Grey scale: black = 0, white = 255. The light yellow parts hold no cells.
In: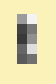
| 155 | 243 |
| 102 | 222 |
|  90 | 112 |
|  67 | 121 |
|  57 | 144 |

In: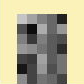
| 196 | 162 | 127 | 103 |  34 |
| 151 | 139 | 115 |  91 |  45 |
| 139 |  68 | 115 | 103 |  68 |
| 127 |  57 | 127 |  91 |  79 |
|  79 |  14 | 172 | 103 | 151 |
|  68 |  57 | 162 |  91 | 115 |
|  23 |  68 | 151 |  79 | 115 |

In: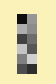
| 196 |  87 |
| 174 | 140 |
| 128 | 208 |
|  77 |  46 |
|  65 | 110 |
|  14 | 150 |

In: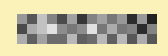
| 172 |  96 | 161 | 108 | 108 | 184 |  96 | 108 | 184 |  96 | 184 |  87 | 172 |  87 |
| 152 |  87 | 194 | 131 |  75 | 161 |  54 | 131 | 161 | 119 | 152 |  44 | 152 |  34 |
|  75 | 172 | 194 | 225 | 141 | 119 | 141 | 225 | 119 | 172 | 119 | 131 |  44 | 131 |

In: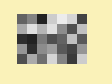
| 170 | 224 | 181 | 224 | 140 |  79 | 192 |
| 149 |  46 | 140 | 159 |  89 |  67 | 149 |
|  99 | 131 |  34 | 204 | 236 | 213 |  67 |
|  79 | 170 | 111 | 213 | 131 |  58 | 204 |
|  46 |  34 | 122 |  79 |  99 | 192 |  89 |

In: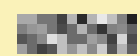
| 169 | 169 | 118 | 118 |  65 | 180 |  43 | 180 | 232 | 192 | 129 |  33 |
| 159 | 107 |  65 |  86 | 192 | 150 | 192 | 138 | 204 |  86 | 180 |  97 |
| 129 | 150 | 159 | 118 |  75 | 107 | 180 | 107 |  53 | 129 | 138 |  97 |
|  86 | 107 | 138 | 223 | 192 | 107 | 107 | 159 | 138 |  65 | 213 |  75 |

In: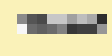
| 247 | 107 |  96 | 107 | 129 |  55 |  64 |  64 | 150 |
| 138 |  85 |  74 | 199 | 199 | 160 | 189 | 169 |  46 |

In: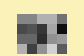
| 177 |  64 | 145 | 209 |  92 |
| 134 | 134 | 177 | 177 | 113 |
| 102 | 102 |  46 | 145 | 154 |
|  74 |  83 |  55 | 166 |  15 |
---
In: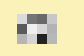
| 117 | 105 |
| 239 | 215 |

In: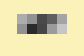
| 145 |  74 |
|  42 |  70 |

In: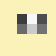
| 247 |  77 |
| 202 | 114 |

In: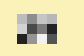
| 141 | 197 |
|  74 | 123 |

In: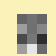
| 113 | 101 |
| 112 | 134 |

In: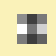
|  63 | 121 |
| 119 | 209 |

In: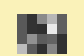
|  50 | 138 |
|  50 |  47 |

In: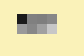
| 128 | 126 |
| 135 | 160 |
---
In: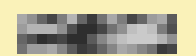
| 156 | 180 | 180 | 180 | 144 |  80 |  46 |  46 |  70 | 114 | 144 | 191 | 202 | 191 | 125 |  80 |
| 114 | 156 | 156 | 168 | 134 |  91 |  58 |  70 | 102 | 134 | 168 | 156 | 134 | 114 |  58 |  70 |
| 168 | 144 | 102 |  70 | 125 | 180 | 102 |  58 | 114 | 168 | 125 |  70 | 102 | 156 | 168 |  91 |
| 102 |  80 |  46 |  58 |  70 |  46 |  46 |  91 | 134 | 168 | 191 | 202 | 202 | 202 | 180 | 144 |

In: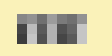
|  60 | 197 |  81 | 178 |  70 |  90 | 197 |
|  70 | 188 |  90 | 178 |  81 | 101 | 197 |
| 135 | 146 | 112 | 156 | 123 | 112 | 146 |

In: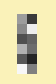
| 137 | 238 |
| 247 | 127 |
| 178 | 109 |
|  79 |  99 |
| 156 |  58 |
|  88 |  37 |

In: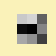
| 201 | 212 |  97 |
| 167 | 145 |  63 |
|  13 |   2 | 133 |

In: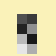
| 230 | 174 |
|  35 | 144 |
|  80 |  58 |
| 186 |  25 |

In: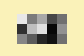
|  48 | 190 | 223 |   7 | 145 |
| 232 | 123 | 168 |  71 | 112 |
| 133 |  91 |  38 |  17 | 112 |

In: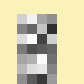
| 220 | 251 |  67 | 208 |
| 208 | 242 | 165 | 143 |
| 186 | 220 | 230 | 131 |
| 165 | 176 | 251 | 113 |
| 131 | 102 | 196 |  48 |
| 143 |  91 |  57 | 155 |
| 122 |  79 |  91 | 102 |
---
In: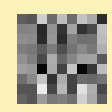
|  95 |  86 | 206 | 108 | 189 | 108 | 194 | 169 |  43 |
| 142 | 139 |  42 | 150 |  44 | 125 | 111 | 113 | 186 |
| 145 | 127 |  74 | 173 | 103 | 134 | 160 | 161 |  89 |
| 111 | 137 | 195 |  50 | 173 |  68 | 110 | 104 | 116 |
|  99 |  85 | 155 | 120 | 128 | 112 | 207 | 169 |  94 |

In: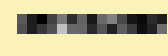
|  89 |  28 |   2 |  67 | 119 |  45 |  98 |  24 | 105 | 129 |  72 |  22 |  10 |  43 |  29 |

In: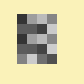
|  52 | 157 | 187 | 133 |
|  52 | 160 | 186 | 134 |
| 130 | 203 | 111 |  80 |

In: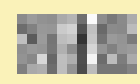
| 139 | 155 | 146 | 143 | 170 | 180 | 111 | 251 | 141 | 121 | 138 | 172 |
| 191 |  91 | 155 | 117 | 189 | 196 |  52 | 198 | 115 | 154 | 148 | 123 |
| 147 | 136 | 215 | 103 | 190 | 174 |  78 | 243 | 108 | 188 | 125 | 170 |

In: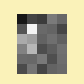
|  23 |  68 |  59 | 122 | 103 |
| 170 | 158 |  98 | 111 |  96 |
| 106 | 104 | 121 |  79 | 109 |

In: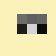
| 108 |  96 | 101 |
